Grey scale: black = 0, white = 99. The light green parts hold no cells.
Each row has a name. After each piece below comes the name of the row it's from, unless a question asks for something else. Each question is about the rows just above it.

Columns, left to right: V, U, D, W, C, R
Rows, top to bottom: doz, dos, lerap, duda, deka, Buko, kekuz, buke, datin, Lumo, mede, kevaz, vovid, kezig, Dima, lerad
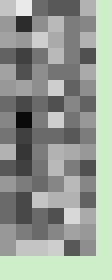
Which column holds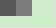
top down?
C
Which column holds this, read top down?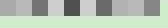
W
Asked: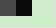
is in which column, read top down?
U
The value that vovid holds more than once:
[69]

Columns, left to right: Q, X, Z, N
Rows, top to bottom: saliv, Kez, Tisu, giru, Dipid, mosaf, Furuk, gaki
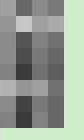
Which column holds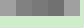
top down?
Z
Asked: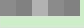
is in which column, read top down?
Q
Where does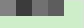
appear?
Dipid
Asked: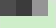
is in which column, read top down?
X

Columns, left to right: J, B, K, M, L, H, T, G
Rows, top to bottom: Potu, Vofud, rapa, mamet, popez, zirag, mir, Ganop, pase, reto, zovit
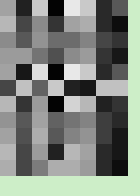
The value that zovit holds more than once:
[67]
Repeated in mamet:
[60]

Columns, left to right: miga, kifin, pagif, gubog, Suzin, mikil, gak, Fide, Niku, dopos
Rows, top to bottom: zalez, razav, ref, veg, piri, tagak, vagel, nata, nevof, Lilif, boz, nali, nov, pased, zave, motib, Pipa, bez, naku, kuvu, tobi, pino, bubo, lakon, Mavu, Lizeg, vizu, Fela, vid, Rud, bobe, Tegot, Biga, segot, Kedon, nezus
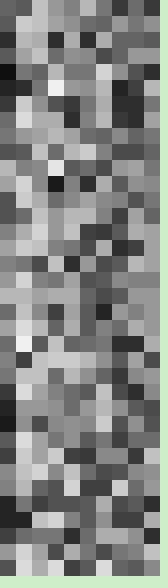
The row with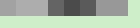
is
naku
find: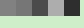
motib
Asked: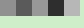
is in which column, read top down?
dopos
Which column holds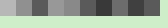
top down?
mikil
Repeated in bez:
[50]
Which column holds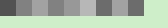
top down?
miga

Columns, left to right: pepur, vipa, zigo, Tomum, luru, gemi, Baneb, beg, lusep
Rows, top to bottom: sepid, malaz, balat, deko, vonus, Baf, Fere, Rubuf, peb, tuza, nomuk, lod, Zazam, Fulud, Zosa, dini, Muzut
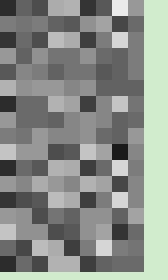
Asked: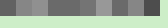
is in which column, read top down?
vipa
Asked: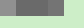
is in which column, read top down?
vipa
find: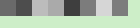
balat
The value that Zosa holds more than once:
[56]
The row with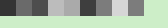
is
balat

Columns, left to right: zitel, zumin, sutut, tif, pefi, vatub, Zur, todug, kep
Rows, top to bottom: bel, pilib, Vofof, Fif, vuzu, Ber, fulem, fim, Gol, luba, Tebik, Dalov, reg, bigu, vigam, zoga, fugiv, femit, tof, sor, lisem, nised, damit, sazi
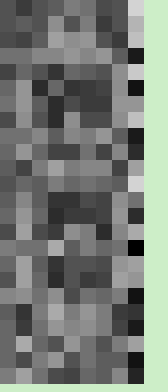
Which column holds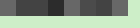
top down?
Zur
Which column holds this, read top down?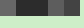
tif
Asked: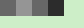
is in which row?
bigu

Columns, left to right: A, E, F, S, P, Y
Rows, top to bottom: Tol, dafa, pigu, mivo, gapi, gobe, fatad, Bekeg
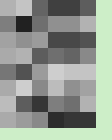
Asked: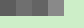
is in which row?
mivo
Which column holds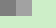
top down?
A
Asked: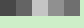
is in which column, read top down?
P

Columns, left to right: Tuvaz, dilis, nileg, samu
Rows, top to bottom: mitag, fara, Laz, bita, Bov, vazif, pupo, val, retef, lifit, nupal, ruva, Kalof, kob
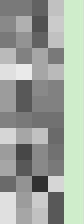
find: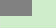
pupo
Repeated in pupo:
[50]
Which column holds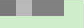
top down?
samu

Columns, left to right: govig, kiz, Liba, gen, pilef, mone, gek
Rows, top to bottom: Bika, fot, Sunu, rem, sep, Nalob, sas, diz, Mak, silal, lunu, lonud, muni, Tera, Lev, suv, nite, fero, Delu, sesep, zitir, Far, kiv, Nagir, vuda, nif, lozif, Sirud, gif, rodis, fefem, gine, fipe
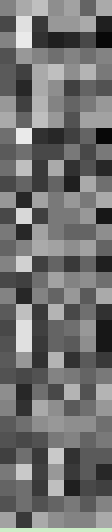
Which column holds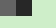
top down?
kiz
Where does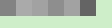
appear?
suv
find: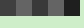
nite
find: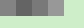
sas
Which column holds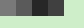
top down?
gek
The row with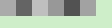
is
diz

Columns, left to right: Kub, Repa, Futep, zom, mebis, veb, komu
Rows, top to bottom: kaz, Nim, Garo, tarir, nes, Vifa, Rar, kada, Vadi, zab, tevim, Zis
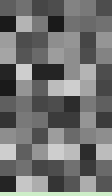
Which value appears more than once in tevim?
[44]
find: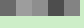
tarir
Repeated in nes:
[14]
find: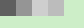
zab

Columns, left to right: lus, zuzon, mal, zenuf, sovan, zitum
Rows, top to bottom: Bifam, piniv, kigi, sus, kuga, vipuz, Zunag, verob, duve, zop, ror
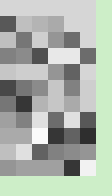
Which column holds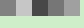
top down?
lus
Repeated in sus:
[90]
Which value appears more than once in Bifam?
[83]
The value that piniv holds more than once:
[83]
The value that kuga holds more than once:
[80]
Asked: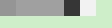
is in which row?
ror
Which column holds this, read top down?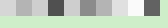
mal

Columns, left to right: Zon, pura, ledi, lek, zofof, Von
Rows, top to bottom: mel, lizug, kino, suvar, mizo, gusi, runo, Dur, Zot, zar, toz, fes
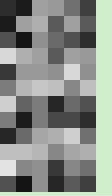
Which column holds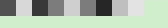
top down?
Zon
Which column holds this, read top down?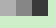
lek
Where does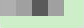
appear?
suvar
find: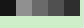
kino
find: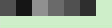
kino
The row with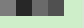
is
runo

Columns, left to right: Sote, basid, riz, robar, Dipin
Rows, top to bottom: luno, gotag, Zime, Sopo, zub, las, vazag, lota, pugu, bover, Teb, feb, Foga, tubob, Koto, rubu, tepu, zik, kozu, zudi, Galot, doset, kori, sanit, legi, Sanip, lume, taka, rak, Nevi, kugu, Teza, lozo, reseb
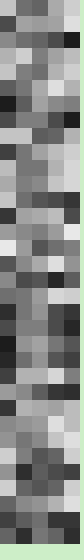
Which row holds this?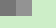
zudi
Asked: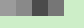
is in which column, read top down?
basid

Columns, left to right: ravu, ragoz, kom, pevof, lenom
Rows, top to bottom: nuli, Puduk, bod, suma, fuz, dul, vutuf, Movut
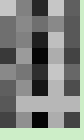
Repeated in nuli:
[77]
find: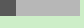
vutuf
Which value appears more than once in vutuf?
[71]
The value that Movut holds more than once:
[26]
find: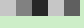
nuli
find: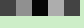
Movut
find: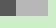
vutuf

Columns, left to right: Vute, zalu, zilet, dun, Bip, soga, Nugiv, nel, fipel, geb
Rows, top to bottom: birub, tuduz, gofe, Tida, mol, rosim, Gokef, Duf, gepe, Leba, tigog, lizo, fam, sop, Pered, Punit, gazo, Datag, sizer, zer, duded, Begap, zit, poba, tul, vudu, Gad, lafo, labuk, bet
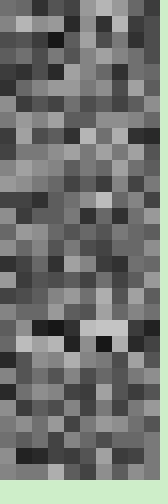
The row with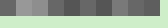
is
Pered
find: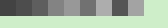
sizer
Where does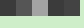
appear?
labuk
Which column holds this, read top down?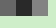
Vute
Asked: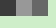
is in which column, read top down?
zalu
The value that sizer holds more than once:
[36]

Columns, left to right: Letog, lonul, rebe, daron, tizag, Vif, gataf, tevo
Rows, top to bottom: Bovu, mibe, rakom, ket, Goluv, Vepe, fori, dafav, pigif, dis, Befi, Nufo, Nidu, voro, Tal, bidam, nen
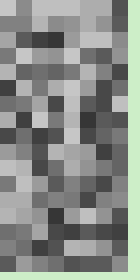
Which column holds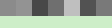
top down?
tevo
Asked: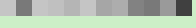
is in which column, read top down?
tizag
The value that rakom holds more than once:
[74]
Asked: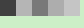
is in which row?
Vepe
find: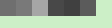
Tal
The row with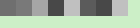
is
fori
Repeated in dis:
[60]

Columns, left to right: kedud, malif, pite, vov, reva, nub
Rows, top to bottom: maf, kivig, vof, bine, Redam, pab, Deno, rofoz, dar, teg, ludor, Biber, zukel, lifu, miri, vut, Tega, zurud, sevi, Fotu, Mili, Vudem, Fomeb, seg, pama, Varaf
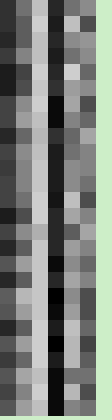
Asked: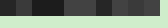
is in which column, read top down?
kedud
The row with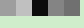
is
Varaf

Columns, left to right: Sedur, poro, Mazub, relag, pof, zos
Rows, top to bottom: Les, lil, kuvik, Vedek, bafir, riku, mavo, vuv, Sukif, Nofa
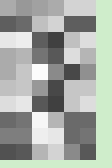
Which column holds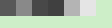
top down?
relag
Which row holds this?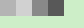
Nofa
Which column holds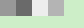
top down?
poro

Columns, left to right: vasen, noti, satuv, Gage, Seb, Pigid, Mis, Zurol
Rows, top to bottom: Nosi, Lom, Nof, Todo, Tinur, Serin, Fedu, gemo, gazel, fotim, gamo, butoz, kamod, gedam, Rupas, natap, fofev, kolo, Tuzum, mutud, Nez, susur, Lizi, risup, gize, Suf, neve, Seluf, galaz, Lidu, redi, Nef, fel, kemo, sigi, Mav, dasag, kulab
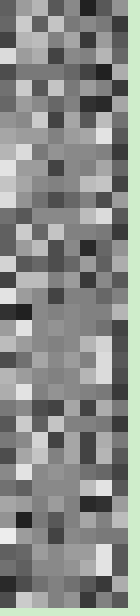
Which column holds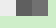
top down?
vasen
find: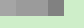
gazel
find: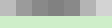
susur

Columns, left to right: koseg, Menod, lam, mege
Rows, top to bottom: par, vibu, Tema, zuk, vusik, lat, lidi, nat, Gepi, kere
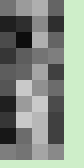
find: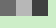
Gepi
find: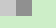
lat
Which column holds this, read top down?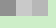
lam

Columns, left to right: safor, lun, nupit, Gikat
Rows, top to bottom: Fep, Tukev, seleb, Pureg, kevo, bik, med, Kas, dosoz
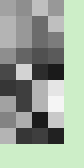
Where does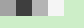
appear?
med
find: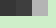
bik
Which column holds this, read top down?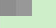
lun

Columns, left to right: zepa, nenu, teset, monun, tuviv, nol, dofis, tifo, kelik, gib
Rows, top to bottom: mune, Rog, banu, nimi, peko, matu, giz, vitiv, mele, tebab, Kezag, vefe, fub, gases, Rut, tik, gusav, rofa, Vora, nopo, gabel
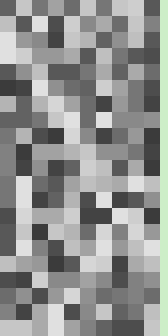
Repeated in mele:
[23]
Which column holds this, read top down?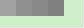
nol
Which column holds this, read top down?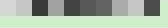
monun
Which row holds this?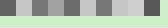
mune
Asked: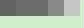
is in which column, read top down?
nol

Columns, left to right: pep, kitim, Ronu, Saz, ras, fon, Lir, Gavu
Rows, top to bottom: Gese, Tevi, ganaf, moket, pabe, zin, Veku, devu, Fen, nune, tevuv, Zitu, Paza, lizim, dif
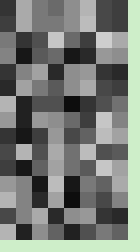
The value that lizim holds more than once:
[16]
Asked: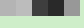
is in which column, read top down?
fon

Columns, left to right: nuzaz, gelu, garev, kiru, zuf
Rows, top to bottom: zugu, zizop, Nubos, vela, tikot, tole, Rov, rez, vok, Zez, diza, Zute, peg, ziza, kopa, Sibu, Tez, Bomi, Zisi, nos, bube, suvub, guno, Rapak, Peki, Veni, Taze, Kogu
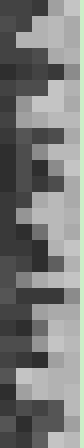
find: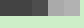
vela
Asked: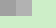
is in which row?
guno
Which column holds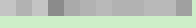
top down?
zuf
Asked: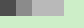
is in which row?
Zez
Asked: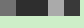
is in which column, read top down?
garev
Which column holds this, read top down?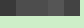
nuzaz

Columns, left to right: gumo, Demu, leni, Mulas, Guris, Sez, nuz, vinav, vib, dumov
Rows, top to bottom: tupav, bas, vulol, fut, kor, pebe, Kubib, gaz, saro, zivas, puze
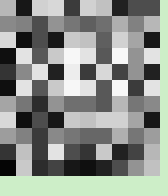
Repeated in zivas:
[20]
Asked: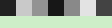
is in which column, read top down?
Mulas
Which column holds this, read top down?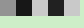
Mulas

